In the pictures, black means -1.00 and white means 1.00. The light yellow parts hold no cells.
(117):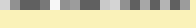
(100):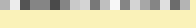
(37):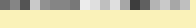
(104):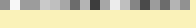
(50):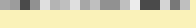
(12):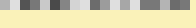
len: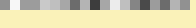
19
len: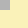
1
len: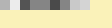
9
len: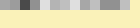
13
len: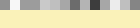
14
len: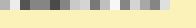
17

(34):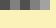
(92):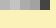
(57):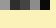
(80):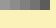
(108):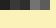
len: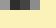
4
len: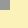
1

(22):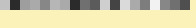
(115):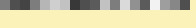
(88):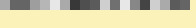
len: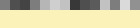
14
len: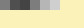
6
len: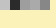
5
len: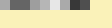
9
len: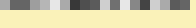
19
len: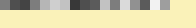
17
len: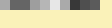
10

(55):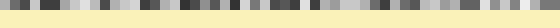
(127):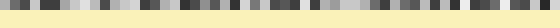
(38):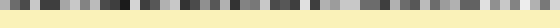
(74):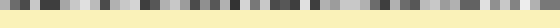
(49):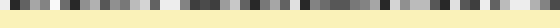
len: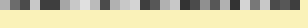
30
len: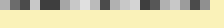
21

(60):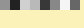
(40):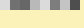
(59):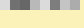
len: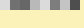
8
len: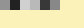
6
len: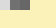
3
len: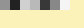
7
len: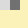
2
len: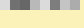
8

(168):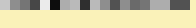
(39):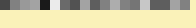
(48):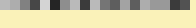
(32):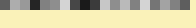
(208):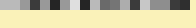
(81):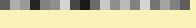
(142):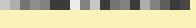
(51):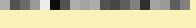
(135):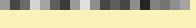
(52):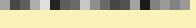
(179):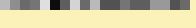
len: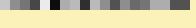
19
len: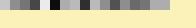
17
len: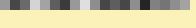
19
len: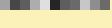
11
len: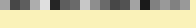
19
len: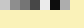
7
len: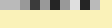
10

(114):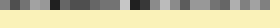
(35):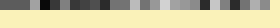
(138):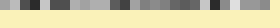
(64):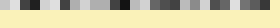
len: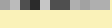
11
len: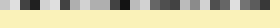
27
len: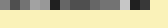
15

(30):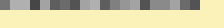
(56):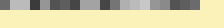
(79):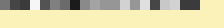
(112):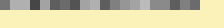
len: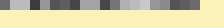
20
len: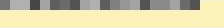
20
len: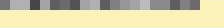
20
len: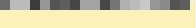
19
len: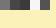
5
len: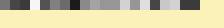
20
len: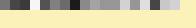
18

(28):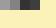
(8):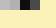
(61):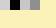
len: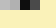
4
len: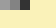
3

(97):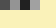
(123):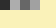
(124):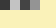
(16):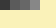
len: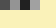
4
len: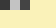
3

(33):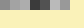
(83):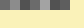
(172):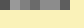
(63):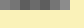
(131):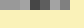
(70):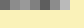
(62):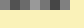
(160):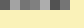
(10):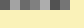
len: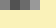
4
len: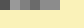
6

